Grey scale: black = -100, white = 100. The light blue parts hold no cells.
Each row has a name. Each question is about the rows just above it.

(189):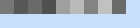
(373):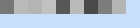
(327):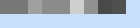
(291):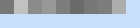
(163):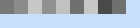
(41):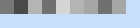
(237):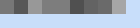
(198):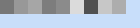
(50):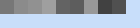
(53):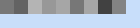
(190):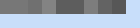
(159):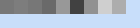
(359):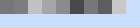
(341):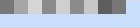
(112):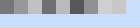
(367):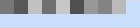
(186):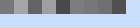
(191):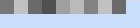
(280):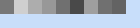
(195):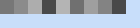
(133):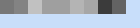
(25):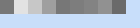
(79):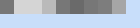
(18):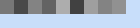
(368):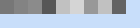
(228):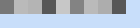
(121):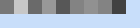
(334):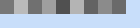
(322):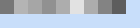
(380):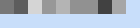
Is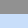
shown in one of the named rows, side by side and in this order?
yes
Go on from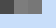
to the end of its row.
-12  -37
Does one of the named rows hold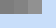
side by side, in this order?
yes

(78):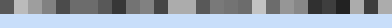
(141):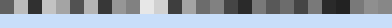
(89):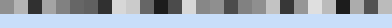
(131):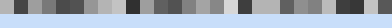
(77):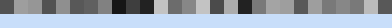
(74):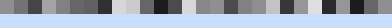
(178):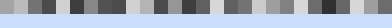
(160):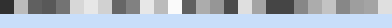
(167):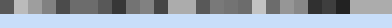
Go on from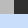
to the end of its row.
53  29  -36  41  -57  18  1  81  64  -51  29  -15  1  -46  -67  -5  -31  -15  -46  -5  -67  -73  -5  12  6
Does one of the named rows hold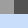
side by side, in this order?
no
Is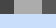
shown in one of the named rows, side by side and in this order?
yes
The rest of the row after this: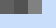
29  6  69  -51  41  41  -25  12  1  47  -51  -57  53  -31
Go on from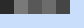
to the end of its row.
-5  -67  -73  -5  12  6
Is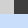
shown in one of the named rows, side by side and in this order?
yes

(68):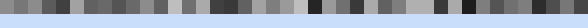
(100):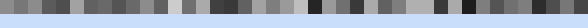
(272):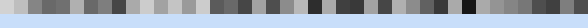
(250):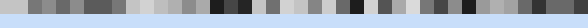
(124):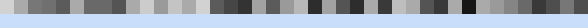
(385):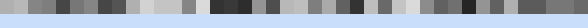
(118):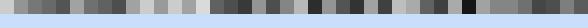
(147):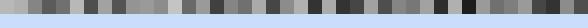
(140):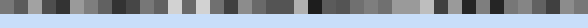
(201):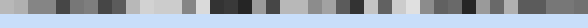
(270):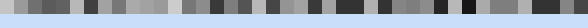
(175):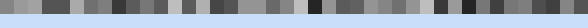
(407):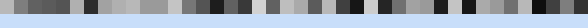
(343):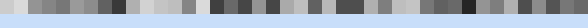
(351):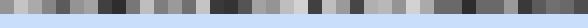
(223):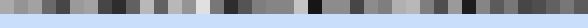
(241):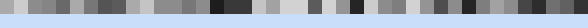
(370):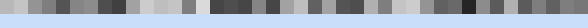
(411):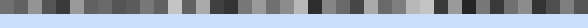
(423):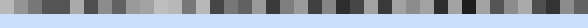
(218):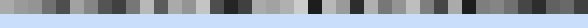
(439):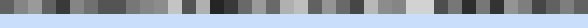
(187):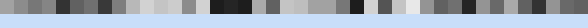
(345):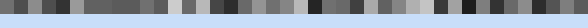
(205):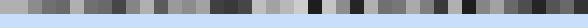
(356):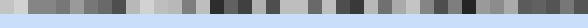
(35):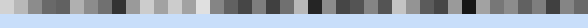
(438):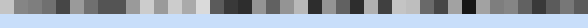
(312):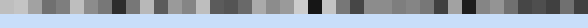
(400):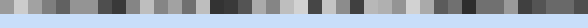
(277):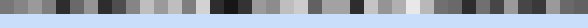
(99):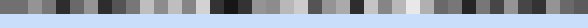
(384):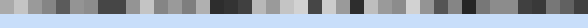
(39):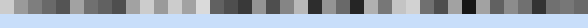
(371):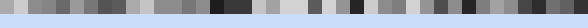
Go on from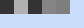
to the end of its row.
10  -71  44  -83  33  -1  -1  38  -60  -60  4  -45
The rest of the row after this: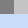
60  16  -24  -18  -71  10  -29  38  -29  -1  -24  -1  -7
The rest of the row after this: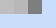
49  -65  -24  -50  38  -39  49  49  -18  49  -39  -55  44  -12  33  54  4  -39  -1  -71  21  10  33  -29  -24  -34  -7  -34
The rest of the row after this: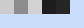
-77  33  -24  54  49  27  27  -7  -77  65  -34  54  82  16  -24  -12  -71  16  -18  33  -24  -60  16  -18  -24
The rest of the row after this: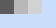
60  60  4  71  -60  -55  -71  21  -45  44  44  10  27  -29  -60  54  -24  60  76  10  -24  -18  -71  21  -18  38  -29  -29  -7  -7  -12

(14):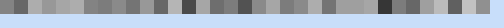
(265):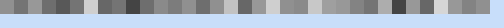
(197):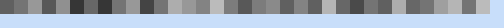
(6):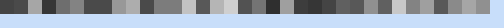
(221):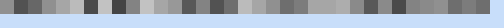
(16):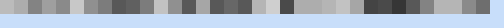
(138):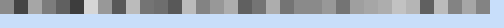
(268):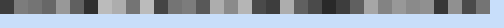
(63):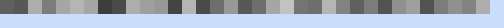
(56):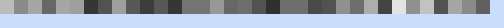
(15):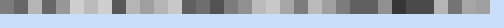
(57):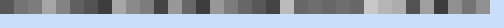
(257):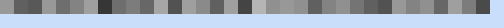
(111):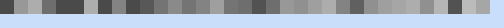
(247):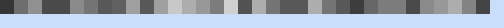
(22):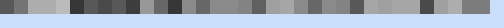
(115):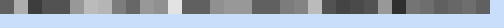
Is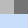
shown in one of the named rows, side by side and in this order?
yes
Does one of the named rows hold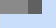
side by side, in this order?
no
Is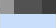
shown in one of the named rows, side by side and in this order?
no
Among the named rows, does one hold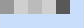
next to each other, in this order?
yes
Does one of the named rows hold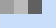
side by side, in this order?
yes
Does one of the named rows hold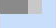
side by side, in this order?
no

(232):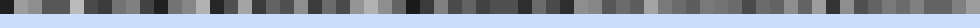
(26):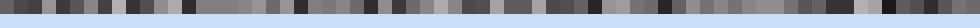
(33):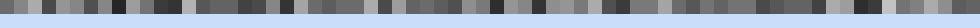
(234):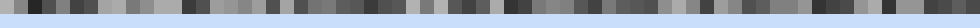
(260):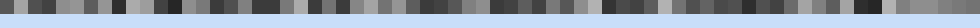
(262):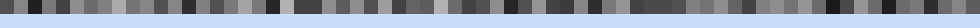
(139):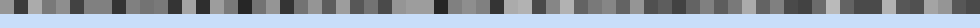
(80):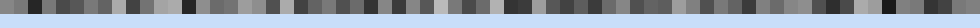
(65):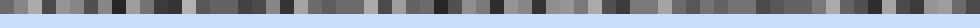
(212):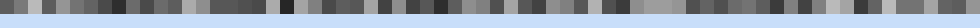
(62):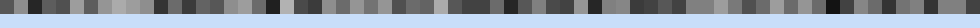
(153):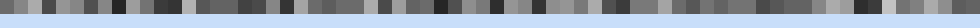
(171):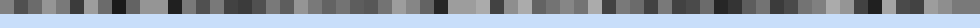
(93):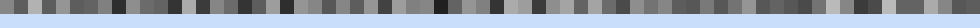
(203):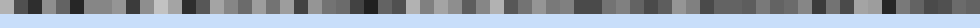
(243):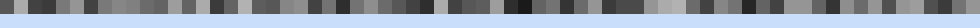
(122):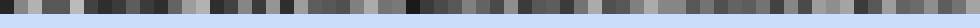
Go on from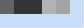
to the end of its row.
-80  -27  -37  -64  -32  -10  -16
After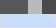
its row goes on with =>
-54  -10  0  -48  -75  -10  5  40  -70  -37  29  -54  -22  -37  11  -54  -16  -42  17  40  11  -22  -80  -54  0  -42  -22  -48  -37  -37  -64  -16  -42  -64  11  5  -32  -16  -27  29  -5  -16  -27  -5  -10  -16  -42  -16  -22  11  -22  23  -59  11  -37  -22  -5  -16  0  -22  -22  0  23

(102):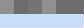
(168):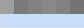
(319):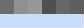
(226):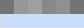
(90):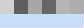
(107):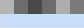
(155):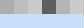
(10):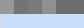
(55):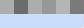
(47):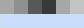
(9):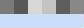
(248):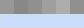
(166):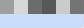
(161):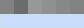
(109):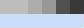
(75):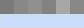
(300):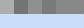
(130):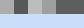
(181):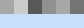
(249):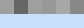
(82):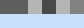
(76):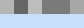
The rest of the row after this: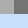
13  -4  7  7
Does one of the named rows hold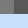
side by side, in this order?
yes

